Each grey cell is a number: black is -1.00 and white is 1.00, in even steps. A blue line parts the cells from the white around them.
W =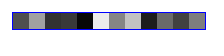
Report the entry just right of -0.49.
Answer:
-0.01
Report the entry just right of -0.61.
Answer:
-0.55

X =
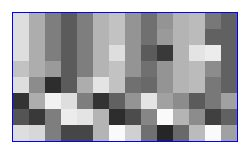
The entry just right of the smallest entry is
-0.18
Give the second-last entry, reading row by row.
0.96
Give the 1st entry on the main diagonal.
0.74
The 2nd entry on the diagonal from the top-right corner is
-0.24
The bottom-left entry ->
0.74
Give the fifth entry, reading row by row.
-0.01
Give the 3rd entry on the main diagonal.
-0.01
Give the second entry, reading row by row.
0.36
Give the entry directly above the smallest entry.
0.96
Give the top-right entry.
-0.24
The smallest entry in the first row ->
-0.29
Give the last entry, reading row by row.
0.26
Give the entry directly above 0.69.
-0.55
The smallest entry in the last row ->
-0.70
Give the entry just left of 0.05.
-0.40
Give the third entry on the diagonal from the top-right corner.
0.79
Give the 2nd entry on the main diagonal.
0.36

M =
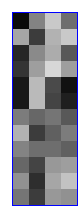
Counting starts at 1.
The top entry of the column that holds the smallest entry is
-0.92
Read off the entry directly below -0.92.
0.30
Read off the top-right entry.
-0.14
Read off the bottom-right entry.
0.14
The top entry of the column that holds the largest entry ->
0.58
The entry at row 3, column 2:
0.08
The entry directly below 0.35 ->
0.69
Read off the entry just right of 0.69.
0.24
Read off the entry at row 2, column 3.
0.40
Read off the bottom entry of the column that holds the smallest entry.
-0.08

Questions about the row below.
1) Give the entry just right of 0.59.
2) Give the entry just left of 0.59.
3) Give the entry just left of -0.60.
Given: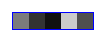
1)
-0.38
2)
-0.87
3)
-0.03

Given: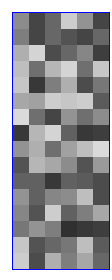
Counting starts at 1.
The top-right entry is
-0.46
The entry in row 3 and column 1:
0.37
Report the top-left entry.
0.10
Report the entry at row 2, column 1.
-0.01
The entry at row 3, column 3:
-0.40
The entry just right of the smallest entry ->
-0.56
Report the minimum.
-0.62
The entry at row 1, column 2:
-0.46
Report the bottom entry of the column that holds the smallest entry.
-0.01
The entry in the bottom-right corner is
-0.19
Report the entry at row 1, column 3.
-0.19
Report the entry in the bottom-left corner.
0.61
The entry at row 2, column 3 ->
-0.19
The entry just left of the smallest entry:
-0.01
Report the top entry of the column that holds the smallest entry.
0.61
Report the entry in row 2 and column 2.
-0.46
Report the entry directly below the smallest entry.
-0.07

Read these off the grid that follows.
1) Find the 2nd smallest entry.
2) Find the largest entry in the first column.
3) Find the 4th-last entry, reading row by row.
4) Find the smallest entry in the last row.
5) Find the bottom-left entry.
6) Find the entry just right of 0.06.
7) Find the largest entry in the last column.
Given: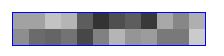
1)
-0.55
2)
0.27
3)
0.22
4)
-0.44
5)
0.11
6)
0.37
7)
0.59

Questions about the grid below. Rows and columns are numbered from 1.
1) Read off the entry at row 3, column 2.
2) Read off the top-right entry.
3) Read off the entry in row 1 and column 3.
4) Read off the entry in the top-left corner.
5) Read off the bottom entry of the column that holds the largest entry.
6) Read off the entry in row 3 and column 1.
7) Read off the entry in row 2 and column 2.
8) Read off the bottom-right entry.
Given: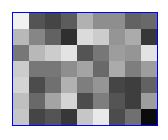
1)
0.44
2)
-0.18
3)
-0.46
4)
0.89
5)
0.55
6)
-0.07
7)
0.05
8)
-0.91

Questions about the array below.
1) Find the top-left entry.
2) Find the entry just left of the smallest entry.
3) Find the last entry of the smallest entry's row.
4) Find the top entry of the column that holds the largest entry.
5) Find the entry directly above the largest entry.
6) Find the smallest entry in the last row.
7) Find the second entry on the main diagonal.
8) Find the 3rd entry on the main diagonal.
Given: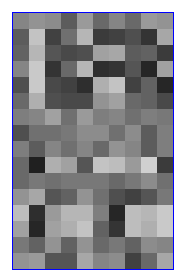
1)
0.04
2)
-0.18
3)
-0.54
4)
0.21
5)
-0.28
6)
-0.49
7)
0.53
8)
-0.33
